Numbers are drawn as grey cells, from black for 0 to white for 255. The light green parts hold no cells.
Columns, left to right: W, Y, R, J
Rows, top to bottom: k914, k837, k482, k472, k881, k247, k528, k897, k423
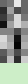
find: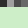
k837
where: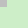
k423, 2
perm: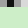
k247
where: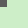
k897, 1

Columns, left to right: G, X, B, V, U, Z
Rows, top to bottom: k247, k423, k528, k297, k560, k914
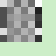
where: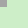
k528, 3
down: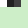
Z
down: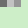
U
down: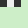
Z

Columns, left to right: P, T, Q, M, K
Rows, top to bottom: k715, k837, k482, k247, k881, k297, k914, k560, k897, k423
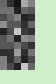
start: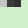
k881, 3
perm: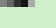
k715
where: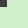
k881, 4

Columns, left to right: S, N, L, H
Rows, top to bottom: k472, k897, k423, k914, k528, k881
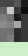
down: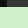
H
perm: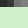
k881

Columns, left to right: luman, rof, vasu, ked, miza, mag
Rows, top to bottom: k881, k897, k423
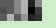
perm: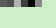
k897
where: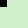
k897, 5
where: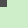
k897, 1
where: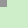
k423, 4

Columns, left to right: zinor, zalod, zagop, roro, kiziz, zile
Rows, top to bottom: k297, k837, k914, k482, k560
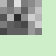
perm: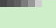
k482
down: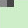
roro
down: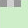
kiziz
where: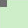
k297, 2
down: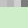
zile
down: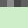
roro

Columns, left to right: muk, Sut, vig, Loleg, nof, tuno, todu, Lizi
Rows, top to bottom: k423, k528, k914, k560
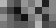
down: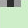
tuno
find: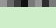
k914
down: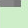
Lizi

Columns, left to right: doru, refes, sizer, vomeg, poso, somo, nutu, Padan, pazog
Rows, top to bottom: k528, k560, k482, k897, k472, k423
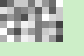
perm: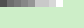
k482
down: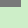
somo
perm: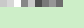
k482

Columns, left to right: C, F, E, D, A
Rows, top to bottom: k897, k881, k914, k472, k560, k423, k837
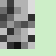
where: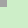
k897, 1
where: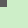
k472, 1

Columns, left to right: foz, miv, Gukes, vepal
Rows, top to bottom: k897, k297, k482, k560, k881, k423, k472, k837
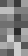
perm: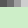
k837
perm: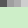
k472
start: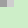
k472, 2
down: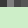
Gukes
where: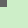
k423, 3
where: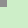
k482, 2
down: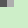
vepal

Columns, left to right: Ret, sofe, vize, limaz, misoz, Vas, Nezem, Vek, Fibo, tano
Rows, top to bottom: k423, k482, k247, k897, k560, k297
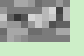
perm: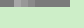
k297
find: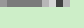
k482
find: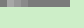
k297
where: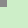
k297, 4
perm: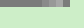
k297
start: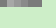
k297, 1

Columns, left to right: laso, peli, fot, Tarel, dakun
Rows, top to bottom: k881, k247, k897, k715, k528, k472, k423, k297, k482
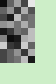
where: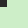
k423, 3
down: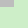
dakun
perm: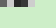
k423
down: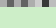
Tarel
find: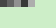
k297
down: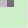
fot
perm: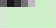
k528

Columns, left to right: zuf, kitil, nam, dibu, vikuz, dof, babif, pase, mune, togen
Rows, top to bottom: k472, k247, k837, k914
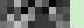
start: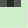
k247, 1
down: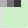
pase
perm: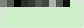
k472
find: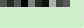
k247
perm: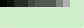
k247
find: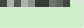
k837

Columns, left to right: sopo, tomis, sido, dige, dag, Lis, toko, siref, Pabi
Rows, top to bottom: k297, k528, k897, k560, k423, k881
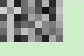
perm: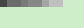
k423
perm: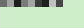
k881
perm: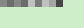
k423
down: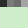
siref
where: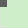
k560, 5

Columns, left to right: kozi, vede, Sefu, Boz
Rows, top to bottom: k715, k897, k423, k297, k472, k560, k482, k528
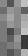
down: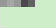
vede
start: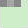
k423, 1

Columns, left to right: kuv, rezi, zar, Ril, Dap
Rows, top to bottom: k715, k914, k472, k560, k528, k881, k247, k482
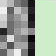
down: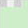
kuv
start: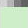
k715, 1
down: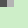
rezi
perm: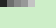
k560
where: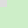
k881, 2
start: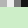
k482, 2

